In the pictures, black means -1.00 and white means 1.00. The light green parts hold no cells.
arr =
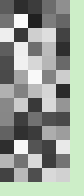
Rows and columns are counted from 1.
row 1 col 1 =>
-0.28
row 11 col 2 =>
0.94
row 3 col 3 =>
0.62
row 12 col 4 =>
-0.52
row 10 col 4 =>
0.36
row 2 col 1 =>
-0.10
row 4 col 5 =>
-0.64
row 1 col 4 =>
-0.15
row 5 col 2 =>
0.88
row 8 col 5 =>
0.17
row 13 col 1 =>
-0.48
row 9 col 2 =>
-0.51
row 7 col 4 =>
0.67
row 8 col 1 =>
0.07
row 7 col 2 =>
0.01
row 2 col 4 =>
-0.02
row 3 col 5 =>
-0.48
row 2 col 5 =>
-0.20
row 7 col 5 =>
-0.66

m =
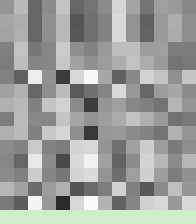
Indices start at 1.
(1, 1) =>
0.17
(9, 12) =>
0.21
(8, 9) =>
0.24
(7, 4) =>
0.11
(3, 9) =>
0.70
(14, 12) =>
0.09
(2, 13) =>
0.36
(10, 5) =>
0.67
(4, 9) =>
0.48
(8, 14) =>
0.17
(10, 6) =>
0.12
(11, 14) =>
0.11
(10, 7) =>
-0.56
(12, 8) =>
0.26
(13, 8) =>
0.17
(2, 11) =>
-0.24
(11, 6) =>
0.66
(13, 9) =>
-0.14
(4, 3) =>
-0.07
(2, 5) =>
0.44
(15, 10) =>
0.04
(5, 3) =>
0.04
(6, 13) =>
0.13
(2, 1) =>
0.30
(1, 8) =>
0.09
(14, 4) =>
0.22
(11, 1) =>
0.09
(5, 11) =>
0.35
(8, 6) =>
0.08
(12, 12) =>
0.43
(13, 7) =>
0.72
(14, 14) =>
0.18
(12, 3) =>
0.82
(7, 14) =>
0.10
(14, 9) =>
0.64
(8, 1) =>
0.38
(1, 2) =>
0.46
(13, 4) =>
0.04

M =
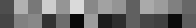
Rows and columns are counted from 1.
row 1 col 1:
-0.39
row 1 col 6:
0.71
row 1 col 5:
0.17
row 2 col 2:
0.01
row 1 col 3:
-0.06
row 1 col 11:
0.33
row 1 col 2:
0.39
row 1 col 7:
0.07

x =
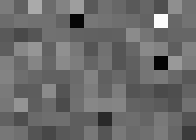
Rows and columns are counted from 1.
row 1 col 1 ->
-0.03
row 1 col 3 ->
0.33
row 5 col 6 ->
-0.02
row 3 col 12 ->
-0.25
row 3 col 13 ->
-0.20
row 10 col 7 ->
-0.06
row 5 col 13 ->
0.20
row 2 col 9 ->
-0.13
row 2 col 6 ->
-0.95
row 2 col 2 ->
-0.09
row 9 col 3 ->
-0.17
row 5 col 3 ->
0.04
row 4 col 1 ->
-0.27
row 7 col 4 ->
0.09
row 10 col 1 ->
-0.07
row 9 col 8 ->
-0.68
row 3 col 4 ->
-0.11
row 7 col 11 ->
-0.31
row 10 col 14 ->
-0.54
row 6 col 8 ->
-0.25
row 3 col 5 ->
-0.12
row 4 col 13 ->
-0.26
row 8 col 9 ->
0.04
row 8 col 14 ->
-0.11
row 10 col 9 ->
-0.05
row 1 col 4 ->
-0.15
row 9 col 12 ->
-0.05
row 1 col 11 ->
-0.20
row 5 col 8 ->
-0.09

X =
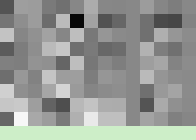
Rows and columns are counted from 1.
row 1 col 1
-0.34
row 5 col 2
-0.01
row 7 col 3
0.06
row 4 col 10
0.07
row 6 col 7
-0.02
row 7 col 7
0.04
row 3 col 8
0.18
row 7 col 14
0.09
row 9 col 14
0.05
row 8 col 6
0.44
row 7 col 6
0.21
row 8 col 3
0.24
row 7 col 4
0.30
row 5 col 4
0.13
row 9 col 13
0.00
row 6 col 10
0.07
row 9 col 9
0.50
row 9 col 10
0.07
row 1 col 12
0.05
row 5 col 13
0.03
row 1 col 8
0.06
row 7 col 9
0.11
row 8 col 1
0.55
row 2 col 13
-0.45
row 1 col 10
0.07
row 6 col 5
0.23
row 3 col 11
-0.12
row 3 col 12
0.37
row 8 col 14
0.08
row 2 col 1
-0.08
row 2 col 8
-0.36
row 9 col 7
0.83

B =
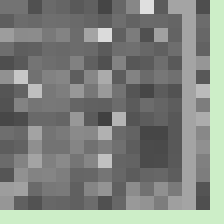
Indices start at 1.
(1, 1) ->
-0.10
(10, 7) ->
0.07
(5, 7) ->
-0.25
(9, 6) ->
0.19
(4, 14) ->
0.29
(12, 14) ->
0.29
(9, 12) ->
-0.22
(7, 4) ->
-0.06
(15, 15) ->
-0.38
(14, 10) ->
0.10
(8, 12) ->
-0.21
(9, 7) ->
-0.29
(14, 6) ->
-0.25
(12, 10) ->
-0.22
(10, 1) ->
-0.14
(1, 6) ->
-0.30
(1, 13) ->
0.29
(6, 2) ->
0.56
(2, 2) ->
-0.15
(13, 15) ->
-0.02
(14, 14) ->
0.29
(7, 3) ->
0.50
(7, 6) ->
0.19
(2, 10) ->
-0.22
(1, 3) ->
-0.37
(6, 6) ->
-0.26
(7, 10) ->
-0.33
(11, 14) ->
0.29
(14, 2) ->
0.26
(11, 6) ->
0.04
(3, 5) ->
0.03
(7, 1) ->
-0.33
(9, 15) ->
0.36
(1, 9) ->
-0.19
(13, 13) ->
-0.27
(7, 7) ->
-0.07
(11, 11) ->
-0.41
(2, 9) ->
-0.14
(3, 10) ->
-0.03
